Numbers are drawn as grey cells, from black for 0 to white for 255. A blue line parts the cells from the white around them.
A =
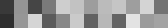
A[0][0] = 57
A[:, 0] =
[57, 46]
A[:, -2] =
[212, 155]
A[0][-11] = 148
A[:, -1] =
[115, 163]
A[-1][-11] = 150
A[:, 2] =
[69, 213]

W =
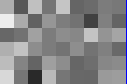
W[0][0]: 174
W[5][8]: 157
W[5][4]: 118
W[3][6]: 115
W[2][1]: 114
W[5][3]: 185
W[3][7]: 128
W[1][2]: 97
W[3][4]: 115
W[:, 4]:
[197, 125, 141, 115, 141, 118]
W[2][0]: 103
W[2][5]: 135
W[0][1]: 87
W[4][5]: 102
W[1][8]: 100

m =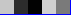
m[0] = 199
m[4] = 122
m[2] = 2
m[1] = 44

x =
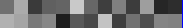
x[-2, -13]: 112
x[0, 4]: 100
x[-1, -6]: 195
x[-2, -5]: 128
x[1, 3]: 135
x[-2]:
[112, 171, 58, 96, 100, 201, 103, 62, 128, 60, 158, 38, 45]
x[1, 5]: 88

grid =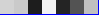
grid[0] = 211
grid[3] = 243
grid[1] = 202

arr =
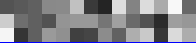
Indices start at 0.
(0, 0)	83
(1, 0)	205
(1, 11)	43
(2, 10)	201
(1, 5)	152
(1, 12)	158
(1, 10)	82
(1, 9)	106
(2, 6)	69
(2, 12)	218
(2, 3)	154
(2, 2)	96
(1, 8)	160

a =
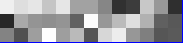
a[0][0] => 239
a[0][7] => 134
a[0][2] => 230
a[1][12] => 88
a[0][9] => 60
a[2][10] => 127
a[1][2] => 148
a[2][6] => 85
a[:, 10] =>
[200, 177, 127]
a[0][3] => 197
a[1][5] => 97
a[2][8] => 237
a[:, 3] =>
[197, 143, 254]

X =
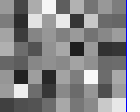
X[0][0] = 154
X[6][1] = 238
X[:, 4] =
[94, 234, 128, 168, 137, 163, 137, 168]
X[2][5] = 154
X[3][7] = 49
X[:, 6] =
[116, 200, 115, 154, 144, 249, 150, 138]
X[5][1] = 34
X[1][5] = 53
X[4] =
[102, 93, 135, 144, 137, 163, 144, 106, 108]
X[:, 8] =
[125, 102, 157, 53, 108, 169, 156, 232]
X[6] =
[155, 238, 109, 55, 137, 107, 150, 78, 156]
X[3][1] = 109
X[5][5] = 126

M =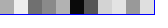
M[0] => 174
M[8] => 227
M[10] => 223
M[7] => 211

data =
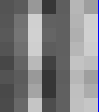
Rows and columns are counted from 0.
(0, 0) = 84
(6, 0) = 73
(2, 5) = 175
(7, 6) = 198
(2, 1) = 117
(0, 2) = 152
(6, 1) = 95
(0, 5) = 182
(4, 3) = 65
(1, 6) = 207
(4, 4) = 97
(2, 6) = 208
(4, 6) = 189
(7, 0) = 75
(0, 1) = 91
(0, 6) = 158
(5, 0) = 83
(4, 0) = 71

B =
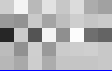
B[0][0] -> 206
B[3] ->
[188, 145, 207, 153, 203, 205, 207, 200]
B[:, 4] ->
[199, 190, 143, 203, 197]
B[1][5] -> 206
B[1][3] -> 164
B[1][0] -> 153
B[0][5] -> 220
